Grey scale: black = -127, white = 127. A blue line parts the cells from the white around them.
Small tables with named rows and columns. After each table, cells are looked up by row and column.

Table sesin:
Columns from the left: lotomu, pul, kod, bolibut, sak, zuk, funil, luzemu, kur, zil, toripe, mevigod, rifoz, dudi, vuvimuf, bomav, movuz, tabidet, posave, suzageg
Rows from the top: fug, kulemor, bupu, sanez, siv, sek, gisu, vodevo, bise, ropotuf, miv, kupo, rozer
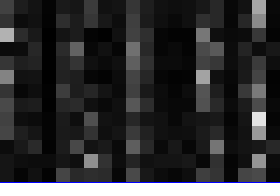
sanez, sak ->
-84
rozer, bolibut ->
-124
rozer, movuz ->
-121
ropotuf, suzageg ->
-117
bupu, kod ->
-102
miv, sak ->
-99
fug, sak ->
-101
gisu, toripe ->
-102
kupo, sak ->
-105
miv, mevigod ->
-117
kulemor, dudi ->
-111
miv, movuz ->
-113

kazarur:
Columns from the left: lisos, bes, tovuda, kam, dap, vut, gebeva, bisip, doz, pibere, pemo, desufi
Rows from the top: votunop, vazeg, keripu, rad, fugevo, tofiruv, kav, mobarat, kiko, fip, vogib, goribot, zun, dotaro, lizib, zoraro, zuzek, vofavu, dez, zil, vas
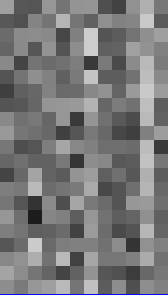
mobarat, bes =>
-40
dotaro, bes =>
-6
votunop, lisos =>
31
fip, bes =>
-9
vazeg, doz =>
1
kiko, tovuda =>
-7
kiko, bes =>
-14
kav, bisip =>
18
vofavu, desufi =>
0
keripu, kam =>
9
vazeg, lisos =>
-39
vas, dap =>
57
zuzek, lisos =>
-1
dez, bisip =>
-8
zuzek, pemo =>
55
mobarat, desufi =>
-33
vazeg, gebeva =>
-30
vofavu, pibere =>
-75

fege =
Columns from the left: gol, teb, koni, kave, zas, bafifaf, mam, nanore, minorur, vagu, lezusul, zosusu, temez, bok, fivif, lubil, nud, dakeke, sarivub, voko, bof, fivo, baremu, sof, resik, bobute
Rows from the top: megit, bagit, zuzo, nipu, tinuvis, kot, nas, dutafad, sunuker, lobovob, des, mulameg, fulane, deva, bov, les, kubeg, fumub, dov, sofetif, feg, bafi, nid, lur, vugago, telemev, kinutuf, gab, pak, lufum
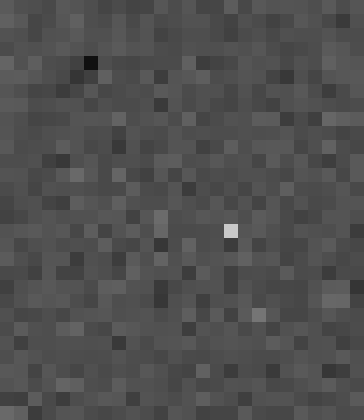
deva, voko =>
-50
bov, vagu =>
-47
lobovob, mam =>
-51
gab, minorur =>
-35
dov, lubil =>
-44
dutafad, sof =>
-50
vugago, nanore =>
-47
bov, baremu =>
-54
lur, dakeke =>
-54
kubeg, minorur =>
-44
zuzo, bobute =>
-51
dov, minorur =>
-66

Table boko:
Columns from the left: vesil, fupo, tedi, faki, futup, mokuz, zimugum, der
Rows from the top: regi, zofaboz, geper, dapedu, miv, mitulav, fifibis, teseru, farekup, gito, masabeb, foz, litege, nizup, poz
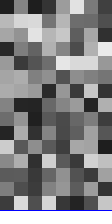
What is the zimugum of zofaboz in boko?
-20
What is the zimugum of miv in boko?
89
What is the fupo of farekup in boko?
20
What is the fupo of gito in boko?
44
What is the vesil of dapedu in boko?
-87
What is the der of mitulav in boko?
-10
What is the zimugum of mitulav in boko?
0
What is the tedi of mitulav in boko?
0
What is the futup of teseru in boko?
5
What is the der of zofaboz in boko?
-48
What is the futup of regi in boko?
28
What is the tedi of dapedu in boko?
-28
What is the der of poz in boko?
70
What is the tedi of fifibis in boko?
26
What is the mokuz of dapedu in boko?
-51
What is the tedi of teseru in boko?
-91

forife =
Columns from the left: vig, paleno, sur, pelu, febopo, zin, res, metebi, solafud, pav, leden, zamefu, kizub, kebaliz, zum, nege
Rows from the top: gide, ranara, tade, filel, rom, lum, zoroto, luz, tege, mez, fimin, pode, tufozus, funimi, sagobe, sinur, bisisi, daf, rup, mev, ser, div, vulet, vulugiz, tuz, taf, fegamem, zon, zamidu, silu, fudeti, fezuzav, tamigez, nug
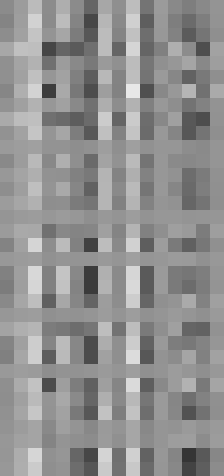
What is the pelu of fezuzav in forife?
4
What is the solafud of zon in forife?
5
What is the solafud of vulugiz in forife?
-12
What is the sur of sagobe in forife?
49
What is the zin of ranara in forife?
4
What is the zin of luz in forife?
9

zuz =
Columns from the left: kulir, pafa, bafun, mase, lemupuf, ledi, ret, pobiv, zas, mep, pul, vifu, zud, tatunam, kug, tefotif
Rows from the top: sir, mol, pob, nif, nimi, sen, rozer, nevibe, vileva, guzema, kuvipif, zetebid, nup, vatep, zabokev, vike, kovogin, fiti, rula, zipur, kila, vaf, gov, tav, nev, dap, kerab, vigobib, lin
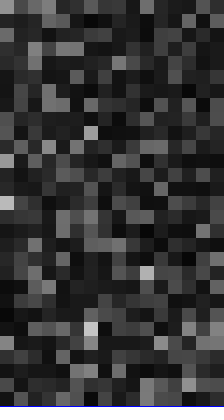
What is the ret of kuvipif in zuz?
-92
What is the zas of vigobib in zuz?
-95
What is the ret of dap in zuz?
-95
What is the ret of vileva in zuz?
-112
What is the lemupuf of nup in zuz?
-36
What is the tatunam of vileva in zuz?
-69
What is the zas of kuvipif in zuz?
-101
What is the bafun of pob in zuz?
-88
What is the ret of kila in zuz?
-96
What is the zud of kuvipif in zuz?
-88
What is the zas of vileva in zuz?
-115
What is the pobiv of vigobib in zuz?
-73
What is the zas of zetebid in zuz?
-26
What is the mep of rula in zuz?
-106
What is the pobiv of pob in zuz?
-62

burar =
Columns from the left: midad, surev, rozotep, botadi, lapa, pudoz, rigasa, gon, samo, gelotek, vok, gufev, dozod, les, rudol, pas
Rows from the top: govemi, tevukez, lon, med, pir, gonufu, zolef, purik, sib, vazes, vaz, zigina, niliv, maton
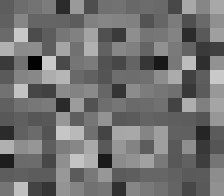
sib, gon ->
19
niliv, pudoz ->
-36
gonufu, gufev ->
13
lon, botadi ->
-34
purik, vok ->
-19
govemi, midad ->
-34
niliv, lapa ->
24
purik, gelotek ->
-21
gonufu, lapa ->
54
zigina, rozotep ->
-19
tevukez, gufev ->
-25
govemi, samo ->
-13
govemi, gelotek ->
-23
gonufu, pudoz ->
-22
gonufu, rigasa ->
-30
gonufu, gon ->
-43
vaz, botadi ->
-33
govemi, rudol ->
6
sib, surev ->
-32
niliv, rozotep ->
-35
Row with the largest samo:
vazes

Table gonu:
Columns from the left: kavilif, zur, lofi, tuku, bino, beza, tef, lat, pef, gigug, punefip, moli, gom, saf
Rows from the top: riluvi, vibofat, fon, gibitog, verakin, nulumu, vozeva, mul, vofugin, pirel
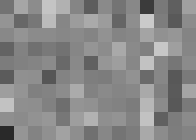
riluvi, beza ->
5
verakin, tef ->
-31
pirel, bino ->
34
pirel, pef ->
-11
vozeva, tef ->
2
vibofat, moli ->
-2
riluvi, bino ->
49
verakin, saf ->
11
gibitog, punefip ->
0
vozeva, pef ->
5
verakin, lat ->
22
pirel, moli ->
12
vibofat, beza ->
28
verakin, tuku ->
11
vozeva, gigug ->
8
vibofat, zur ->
-24
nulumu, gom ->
-39
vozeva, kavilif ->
30
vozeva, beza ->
43
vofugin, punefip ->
66
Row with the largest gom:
gibitog

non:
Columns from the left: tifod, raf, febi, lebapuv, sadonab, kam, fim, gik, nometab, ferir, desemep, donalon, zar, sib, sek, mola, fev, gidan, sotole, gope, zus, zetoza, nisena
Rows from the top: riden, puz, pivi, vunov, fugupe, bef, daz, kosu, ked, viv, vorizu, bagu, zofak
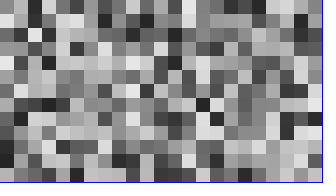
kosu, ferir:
27
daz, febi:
50
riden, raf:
56
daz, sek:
21
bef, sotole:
-57
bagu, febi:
-44

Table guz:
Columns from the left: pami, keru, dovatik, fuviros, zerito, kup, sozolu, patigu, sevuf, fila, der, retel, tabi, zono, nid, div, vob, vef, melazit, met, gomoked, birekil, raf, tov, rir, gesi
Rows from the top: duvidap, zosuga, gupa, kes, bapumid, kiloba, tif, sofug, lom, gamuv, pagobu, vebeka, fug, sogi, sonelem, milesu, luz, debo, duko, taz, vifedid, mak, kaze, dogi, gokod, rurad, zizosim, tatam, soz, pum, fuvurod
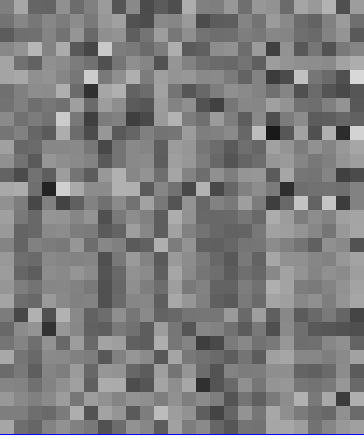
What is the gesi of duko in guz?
35
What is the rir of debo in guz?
9
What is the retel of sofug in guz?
28
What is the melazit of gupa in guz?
-7
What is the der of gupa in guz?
-11
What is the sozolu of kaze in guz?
-29
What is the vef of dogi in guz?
-36
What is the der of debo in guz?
-30
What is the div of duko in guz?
-23
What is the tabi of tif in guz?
-11
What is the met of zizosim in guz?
14
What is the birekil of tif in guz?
-47
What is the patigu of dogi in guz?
-33
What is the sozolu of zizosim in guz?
-24
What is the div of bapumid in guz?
-20
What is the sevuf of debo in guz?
0

